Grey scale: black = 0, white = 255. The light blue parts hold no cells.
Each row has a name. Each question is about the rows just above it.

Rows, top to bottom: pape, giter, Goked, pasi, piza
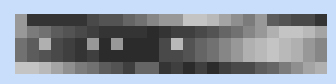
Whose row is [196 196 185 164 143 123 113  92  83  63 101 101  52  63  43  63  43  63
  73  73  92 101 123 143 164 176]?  piza
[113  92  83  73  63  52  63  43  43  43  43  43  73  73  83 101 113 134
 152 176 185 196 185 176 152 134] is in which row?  pasi
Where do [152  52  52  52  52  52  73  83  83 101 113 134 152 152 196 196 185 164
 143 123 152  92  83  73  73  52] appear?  pape
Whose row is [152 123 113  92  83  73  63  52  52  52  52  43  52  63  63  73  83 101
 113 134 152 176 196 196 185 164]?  giter

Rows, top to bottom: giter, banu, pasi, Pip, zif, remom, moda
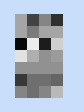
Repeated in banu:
[165]
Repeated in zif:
[145]
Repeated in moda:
[133]
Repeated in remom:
[111]
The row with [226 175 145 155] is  Pip
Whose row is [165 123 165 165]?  banu

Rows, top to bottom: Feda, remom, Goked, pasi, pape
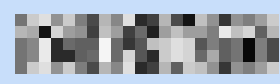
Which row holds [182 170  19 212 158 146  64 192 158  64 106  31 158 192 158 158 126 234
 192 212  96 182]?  remom
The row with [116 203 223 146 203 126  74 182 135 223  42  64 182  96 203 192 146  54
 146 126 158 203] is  pape
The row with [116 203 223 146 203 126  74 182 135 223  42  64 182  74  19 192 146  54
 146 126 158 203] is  Feda
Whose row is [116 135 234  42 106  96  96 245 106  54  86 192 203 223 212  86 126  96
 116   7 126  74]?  Goked

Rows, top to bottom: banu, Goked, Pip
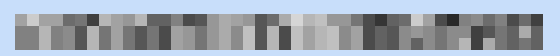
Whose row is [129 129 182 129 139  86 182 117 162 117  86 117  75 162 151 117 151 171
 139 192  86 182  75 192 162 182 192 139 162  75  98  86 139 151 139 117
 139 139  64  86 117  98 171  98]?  Goked
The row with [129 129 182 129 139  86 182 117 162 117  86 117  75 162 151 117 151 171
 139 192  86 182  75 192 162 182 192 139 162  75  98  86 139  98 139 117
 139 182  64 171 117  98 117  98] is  Pip
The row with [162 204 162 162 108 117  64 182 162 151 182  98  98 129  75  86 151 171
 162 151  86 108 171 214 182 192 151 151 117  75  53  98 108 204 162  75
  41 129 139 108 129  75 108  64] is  banu

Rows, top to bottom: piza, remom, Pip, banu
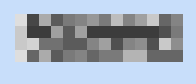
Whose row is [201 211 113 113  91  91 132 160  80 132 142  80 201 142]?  Pip
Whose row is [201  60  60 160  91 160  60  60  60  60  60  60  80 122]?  remom
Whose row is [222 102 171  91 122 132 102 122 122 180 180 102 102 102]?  banu
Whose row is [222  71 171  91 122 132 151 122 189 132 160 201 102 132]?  piza

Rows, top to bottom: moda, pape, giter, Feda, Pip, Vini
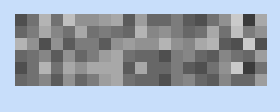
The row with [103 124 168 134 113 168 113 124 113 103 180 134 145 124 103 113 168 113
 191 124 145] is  pape
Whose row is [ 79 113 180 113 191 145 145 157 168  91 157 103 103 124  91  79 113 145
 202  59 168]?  moda
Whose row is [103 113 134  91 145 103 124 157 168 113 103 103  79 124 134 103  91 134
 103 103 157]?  Vini
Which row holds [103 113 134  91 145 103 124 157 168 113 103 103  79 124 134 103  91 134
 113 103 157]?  Feda

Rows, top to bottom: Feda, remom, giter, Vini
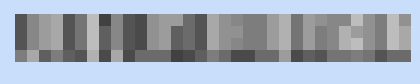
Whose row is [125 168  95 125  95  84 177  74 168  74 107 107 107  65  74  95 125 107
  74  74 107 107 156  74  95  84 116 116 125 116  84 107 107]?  Vini
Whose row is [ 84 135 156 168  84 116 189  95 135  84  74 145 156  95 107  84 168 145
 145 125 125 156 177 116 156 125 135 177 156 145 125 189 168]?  remom
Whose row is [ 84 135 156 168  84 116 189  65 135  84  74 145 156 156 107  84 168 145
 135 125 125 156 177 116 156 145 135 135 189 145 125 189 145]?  Feda
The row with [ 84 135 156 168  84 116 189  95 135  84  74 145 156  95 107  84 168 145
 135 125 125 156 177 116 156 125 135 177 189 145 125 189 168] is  giter

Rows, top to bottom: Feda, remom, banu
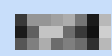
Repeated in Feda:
[149]
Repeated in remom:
[196]

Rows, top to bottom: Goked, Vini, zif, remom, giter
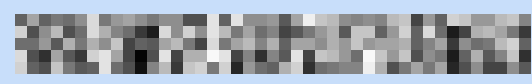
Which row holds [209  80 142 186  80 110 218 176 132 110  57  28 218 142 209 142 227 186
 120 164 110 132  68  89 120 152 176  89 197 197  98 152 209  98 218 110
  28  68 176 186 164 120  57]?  Vini

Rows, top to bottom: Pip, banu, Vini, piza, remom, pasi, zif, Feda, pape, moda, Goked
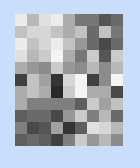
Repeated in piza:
[203]
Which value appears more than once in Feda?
[127]
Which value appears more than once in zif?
[172]
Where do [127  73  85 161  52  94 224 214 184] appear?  moda
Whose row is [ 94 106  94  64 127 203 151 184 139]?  Goked
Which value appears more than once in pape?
[106]
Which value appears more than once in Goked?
[94]

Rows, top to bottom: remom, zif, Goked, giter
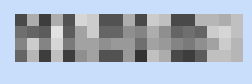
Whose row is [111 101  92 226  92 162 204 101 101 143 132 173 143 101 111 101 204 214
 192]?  zif
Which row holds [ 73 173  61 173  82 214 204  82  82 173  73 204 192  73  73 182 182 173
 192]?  remom
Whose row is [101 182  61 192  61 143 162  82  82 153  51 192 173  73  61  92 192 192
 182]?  giter

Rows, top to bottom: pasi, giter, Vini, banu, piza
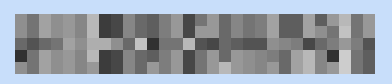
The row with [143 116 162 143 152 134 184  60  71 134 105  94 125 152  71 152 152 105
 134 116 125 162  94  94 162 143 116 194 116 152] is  giter
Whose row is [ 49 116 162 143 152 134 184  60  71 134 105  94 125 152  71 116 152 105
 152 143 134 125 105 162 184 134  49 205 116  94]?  banu
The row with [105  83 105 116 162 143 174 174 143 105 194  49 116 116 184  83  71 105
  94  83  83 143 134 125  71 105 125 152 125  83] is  Vini
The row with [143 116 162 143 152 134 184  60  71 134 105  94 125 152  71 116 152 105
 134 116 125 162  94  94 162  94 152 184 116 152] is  pasi

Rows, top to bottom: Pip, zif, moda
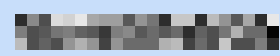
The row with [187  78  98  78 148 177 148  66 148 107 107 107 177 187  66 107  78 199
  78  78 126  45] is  moda
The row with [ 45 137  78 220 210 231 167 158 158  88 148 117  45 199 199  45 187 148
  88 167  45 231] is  Pip
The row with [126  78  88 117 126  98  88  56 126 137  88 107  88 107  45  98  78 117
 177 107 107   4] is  zif

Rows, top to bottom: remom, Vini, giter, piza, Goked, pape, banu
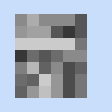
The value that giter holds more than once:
[203]
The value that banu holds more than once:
[150]
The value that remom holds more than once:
[138]
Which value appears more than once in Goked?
[98]
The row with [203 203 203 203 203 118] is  giter
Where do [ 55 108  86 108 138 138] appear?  piza
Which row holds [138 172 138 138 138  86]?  remom

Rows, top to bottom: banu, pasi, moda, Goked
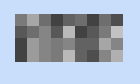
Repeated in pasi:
[88]
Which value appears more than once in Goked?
[133]
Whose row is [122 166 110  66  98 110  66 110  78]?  banu
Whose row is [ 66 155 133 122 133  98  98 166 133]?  moda
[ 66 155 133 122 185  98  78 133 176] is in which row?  Goked

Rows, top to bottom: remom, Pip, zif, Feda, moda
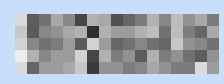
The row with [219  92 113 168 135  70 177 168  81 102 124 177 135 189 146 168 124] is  remom
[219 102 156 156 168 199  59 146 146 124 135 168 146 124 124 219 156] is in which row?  moda
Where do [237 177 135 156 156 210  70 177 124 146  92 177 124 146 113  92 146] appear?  Feda

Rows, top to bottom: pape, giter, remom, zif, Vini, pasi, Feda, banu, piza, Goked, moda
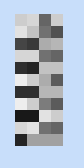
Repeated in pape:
[205]
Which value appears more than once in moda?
[161]
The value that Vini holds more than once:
[194]
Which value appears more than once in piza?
[24]
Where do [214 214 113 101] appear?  zif
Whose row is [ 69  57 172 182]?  remom
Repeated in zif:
[214]

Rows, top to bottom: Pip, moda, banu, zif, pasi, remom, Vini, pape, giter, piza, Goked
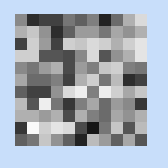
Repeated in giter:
[176]
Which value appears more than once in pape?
[55]
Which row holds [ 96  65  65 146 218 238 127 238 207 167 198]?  Vini
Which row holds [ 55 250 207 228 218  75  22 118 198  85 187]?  piza
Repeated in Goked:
[96]
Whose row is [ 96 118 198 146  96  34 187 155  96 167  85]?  Goked
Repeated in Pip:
[65]

